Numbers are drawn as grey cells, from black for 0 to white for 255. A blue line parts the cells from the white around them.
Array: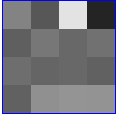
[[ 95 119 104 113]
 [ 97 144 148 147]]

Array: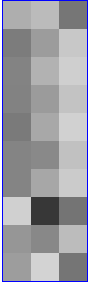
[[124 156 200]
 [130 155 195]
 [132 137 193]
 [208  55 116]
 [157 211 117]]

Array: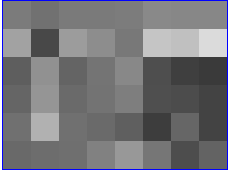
[[162  72 156 141 120 197 192 219]
 [101 149 106 115 126  79  76  67]
 [105 109 111 129 152 118  77  99]]

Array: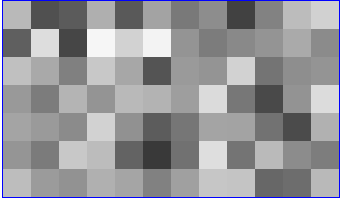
[[ 95 221  70 246 210 243 148 124 137 148 170 139]
 [153 124 180 148 185 179 158 219 119  73 147 220]
 [149 123 200 188  99  57 113 222 116 186 140 125]]

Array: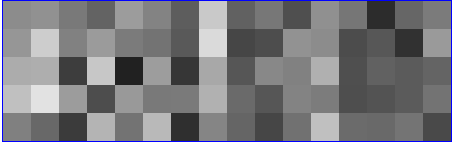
[[150 205 129 155 123 115  89 218  70  77 146 140  76  87  49 154]
 [192 226 156  77 153 121 122 177 106  86 131 124  78  83  91 115]]

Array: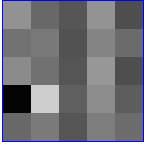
[[114 121  82 132 107]
 [  4 205  95 141  93]]

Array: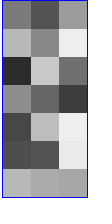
[[184 136 238]
 [142 102  61]
 [ 78  83 234]]
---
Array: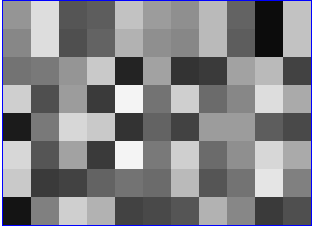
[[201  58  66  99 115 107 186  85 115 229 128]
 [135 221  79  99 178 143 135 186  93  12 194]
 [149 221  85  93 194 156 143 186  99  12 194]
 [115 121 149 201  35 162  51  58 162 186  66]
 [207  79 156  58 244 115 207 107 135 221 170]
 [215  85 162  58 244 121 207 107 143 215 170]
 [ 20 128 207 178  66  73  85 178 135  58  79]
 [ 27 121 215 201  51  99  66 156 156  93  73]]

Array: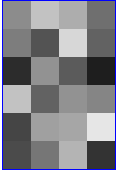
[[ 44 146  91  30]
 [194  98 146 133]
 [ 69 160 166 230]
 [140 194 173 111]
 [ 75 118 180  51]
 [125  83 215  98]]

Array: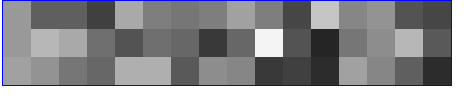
[[153  95  95  64 169 126 118 126 161 126  70 197 134 147  83  70]
 [161 147 118 103 175 175  89 141 134  57  64  44 161 134  95  44]
 [153 183 169 111  83 111 103  57 103 244  83  37 118 141 183  89]]

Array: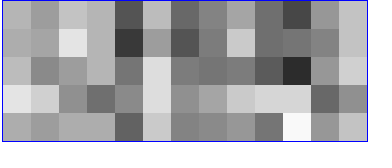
[[228 208 144 111 138 221 144 165 202 214 214 104 144]
 [188 138 157 181 117 221 124 117 124  91  44 151 208]
 [173 157 173 173  98 202 131 138 151 117 249 151 195]
 [181 157 195 181  84 188 104 131 165 111  71 151 195]
 [173 165 228 181  57 157  84 124 202 111 117 131 195]]

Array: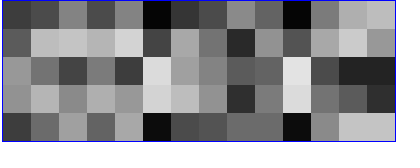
[[152 115  68 123  61 219 160 131  91  99 227  75  35  35]
 [ 61  75 131  75 131   5  53  75 138  99   5 123 175 189]
 [146 181 138 175 152 211 189 146  47 123 219 115  91  47]
 [ 61 107 160  99 168  12  75  83 107 107  12 138 196 196]
 [ 91 189 196 181 211  68 168 115  41 146  83 168 203 152]]

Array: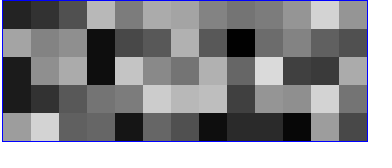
[[ 35  50  80 184 124 171 164 131 116 124 149 211 149]
 [ 27  50  88 116 124 204 184 190  64 149 143 211 116]
 [157 211  96 102  21 102  80  14  42  42   7 157  72]
 [164 131 143  14  72  88 177  88   1 108 131  96  80]
 [ 27 143 171  14 196 137 116 177 102 218  64  58 171]]
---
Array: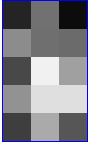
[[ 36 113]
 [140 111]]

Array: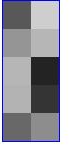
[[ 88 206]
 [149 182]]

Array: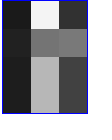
[[ 26 244]
 [ 33 116]]

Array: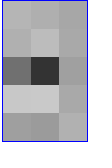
[[181 175]
 [176 188]]

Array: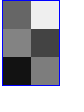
[[102 239]
 [131  67]]

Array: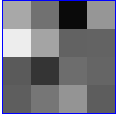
[[168 113]
 [237 164]]

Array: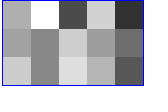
[[175 254]
 [162 136]]

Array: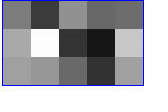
[[124  59]
 [169 253]]

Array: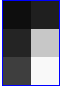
[[ 14  31]
 [ 36 199]]
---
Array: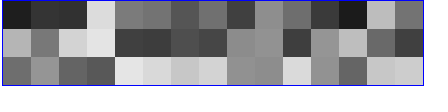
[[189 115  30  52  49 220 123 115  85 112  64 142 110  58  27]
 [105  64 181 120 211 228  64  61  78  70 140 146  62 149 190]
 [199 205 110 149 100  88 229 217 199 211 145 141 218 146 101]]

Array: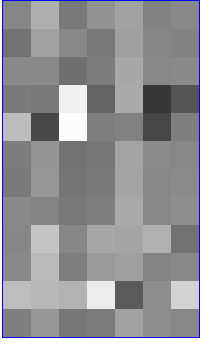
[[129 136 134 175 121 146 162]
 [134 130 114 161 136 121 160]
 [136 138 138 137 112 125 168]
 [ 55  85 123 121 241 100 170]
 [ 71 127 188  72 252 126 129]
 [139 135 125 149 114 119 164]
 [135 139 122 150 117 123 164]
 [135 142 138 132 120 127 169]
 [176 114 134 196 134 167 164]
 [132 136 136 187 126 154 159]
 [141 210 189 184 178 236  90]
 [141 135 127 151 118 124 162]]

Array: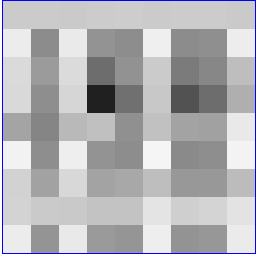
[[204 202 203 203 202 204 205 203 204]
 [143 237 236 140 234 147 141 239 140]
 [135 190 218 155 219 109 146 203 123]
 [109 175 217 142 214  32 112 200  82]
 [161 233 164 133 185 192 144 193 163]
 [142 243 242 142 238 147 141 245 138]
 [152 188 210 162 216 163 168 190 152]
 [212 227 211 202 201 195 195 228 207]
 [151 235 236 148 233 154 149 238 147]]

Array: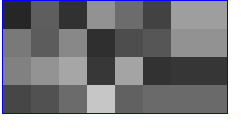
[[158 158  38  94  49 146 108  66]
 [146 146 121  92 136  47  77  86]
 [ 54  54 129 147 166  55 164  50]
 [106 106  70  81 107 198  97 106]]

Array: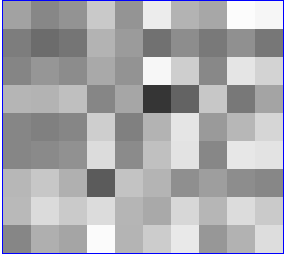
[[252 246 162 135 147 201 148 236 179 167]
 [144 119 125 108 117 179 155 113 141 121]
 [229 211 133 150 140 169 147 247 206 136]
 [120 164 181 179 191 134 166  53  99 199]
 [183 214 134 128 134 206 128 179 229 154]
 [231 227 134 138 145 220 139 192 227 135]
 [141 135 183 199 176  91 195 180 143 158]
 [220 202 185 219 202 220 181 169 215 182]
 [178 221 134 175 165 251 180 204 233 151]]

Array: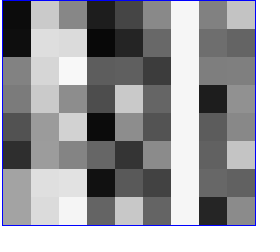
[[129 195  12 202 135  29  69 137 246]
 [110 100  14 222 219   8  36 104 246]
 [126 127 130 214 248  93  95  60 246]
 [ 29 145 123 202 141  77 201 101 246]
 [ 92 136  82 155 210  11 141  83 246]
 [ 97 196  46 156 132 102  52 139 246]
 [103  97 163 223 226  17  89  66 246]
 [ 37 139 163 219 245 100 200 100 246]]

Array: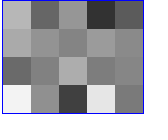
[[ 50  91 183 102 150]
 [155 138 170 147 132]
 [125 134 106 129 173]
 [230 122 243 144  64]]
